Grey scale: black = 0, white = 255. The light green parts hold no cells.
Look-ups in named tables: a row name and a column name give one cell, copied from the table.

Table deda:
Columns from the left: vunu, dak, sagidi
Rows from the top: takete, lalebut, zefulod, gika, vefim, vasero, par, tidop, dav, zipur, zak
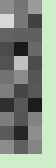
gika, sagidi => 105
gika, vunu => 75
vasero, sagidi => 86
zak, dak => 96
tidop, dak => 88
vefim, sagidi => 75
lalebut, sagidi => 65
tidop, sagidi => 28
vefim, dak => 193
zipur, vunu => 90
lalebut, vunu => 216
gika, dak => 26
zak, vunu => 140
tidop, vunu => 47
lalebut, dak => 119
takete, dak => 117

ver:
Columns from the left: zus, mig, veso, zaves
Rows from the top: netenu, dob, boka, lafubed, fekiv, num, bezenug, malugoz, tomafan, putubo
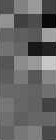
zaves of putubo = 73
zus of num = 93
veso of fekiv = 153
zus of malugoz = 118
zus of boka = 102
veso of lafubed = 23
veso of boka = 89
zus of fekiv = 85
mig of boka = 94
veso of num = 87
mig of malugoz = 102
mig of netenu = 130
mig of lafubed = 101
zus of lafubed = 114
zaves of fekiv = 198
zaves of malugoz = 66
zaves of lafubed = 34
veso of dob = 76
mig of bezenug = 103
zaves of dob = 9
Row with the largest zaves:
fekiv

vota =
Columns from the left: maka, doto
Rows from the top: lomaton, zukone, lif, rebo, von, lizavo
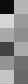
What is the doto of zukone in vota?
154
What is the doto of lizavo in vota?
104
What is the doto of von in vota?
112
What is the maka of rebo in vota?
67
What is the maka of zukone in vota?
213
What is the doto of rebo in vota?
170
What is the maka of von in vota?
148
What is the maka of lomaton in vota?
11
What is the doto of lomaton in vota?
181
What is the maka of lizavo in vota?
197
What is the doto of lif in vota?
142
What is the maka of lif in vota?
169
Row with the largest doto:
lomaton

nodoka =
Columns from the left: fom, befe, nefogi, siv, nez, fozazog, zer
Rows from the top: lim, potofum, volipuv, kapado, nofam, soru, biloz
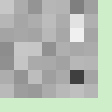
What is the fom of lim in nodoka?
199
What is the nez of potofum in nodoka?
172
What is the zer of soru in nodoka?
164
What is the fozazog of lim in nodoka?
127
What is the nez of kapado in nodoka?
175
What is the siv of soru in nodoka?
159
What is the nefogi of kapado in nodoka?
198
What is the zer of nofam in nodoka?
181
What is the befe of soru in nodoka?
148
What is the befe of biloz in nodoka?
157
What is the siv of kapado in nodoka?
145
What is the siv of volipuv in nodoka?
184

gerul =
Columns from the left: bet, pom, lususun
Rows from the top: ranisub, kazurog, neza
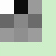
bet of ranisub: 253
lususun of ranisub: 154
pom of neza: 143
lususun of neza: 156
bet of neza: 153
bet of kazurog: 103
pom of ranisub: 12
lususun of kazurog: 107
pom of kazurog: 136

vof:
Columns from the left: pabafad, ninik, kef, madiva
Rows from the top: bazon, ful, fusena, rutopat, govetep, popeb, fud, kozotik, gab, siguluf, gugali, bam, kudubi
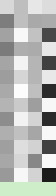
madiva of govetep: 64
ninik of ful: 191
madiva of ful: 171
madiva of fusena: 72
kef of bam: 135
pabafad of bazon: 216
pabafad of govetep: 165
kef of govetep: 181
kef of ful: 169
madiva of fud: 42
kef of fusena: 194
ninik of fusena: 248
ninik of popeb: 213
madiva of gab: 43
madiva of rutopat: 232
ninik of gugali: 222
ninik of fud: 252
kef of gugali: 210
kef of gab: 212
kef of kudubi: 211
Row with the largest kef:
bazon

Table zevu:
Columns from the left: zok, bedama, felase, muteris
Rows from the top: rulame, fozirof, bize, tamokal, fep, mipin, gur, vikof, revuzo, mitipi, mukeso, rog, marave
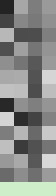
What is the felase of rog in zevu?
88
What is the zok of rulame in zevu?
36
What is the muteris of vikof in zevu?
149
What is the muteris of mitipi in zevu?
200
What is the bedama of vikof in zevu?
144
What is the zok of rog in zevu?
152
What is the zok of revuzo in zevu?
212
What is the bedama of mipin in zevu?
171
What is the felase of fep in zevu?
88
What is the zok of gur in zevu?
193

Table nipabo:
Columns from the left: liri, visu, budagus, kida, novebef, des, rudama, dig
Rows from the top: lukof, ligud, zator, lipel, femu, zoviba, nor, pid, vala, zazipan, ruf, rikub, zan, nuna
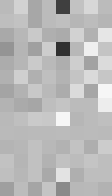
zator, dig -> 230
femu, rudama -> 162
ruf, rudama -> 174
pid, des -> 187
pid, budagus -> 166
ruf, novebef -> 178
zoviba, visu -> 207
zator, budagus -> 201
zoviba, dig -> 198
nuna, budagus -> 165
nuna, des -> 184
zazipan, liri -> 186
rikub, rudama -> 196
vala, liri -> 185
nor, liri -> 164
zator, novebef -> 171
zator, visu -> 183
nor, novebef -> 172
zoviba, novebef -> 179
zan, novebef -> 227
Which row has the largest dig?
nor

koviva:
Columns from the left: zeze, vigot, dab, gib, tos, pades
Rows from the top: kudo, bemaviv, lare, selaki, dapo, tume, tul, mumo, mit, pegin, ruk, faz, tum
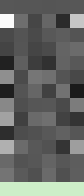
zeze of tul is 30
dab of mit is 106
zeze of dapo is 33
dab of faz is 87
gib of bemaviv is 102
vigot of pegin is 77
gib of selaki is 75

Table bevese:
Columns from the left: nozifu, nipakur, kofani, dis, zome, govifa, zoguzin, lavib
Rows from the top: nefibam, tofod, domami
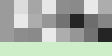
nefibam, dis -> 230
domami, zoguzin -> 114
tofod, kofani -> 173
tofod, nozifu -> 155
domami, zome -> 173
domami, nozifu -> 155
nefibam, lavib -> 173
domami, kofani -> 138
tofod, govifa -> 36
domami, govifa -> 150
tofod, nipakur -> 233

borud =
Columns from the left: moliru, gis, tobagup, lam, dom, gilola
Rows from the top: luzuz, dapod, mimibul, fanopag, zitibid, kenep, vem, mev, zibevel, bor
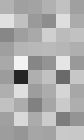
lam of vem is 172
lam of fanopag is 186
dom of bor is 201
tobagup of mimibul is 169
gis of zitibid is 243
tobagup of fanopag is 184
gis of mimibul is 159
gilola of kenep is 199
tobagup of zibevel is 171
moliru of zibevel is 160
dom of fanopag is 182
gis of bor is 150
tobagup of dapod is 154
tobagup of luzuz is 163
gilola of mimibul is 193
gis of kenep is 37

